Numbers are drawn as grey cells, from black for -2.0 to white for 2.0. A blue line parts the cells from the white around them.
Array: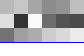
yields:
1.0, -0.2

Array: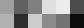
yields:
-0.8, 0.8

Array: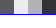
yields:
-1.2, -0.6

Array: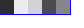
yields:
0.1, -1.3

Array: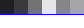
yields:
0.6, -1.5

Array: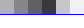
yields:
1.8, 0.8

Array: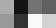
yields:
-0.5, 0.4

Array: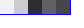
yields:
-0.9, 1.8

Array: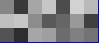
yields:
0.9, -0.7
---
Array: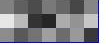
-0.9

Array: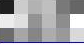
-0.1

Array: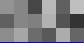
-0.5

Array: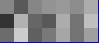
0.2

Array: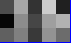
1.2

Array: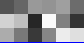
0.5

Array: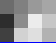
0.4

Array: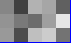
0.6

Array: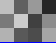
0.4
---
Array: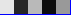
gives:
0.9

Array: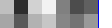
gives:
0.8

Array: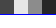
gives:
0.2

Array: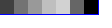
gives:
0.4

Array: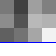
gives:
0.6

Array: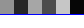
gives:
0.6

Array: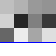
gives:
0.6

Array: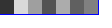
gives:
0.5
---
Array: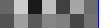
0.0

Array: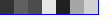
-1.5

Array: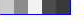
1.8

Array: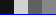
1.3

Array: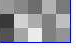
1.7

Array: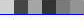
-1.2

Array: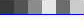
1.6

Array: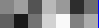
1.9
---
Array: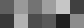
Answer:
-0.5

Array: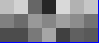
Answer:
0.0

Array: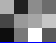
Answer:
-0.9

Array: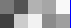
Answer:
-0.1

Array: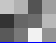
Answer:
-1.2

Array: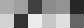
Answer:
0.7

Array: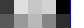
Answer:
-1.1

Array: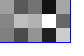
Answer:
0.1

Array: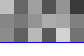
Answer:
0.1
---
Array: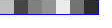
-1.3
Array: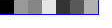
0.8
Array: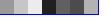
0.8
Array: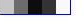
1.9
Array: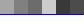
-0.8
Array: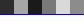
0.2
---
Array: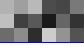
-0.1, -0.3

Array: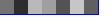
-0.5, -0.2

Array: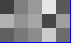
-0.6, -0.5

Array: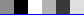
1.5, 0.2

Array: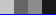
-1.6, 1.1

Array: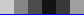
0.5, 1.2
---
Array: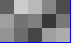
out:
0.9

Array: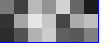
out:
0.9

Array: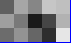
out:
0.1

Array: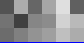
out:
-0.4

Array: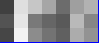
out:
1.1

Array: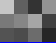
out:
-1.2

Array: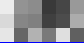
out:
0.2
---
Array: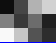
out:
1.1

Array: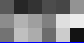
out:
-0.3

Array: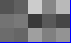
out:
0.5

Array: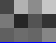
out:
-0.3

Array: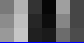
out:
-1.6

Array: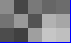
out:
0.5

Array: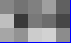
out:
1.2
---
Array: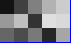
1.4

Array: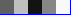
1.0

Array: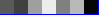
0.9

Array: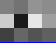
1.2

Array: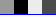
0.4

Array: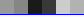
0.8

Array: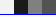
0.0

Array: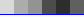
0.7

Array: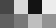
1.4

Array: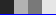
0.8
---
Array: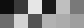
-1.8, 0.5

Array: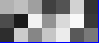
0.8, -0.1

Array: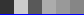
-1.2, 0.1

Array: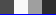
-0.8, -1.3

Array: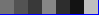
-0.2, 1.0

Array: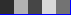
-1.3, -0.2

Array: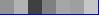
0.3, 1.1

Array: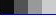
-1.8, 1.2
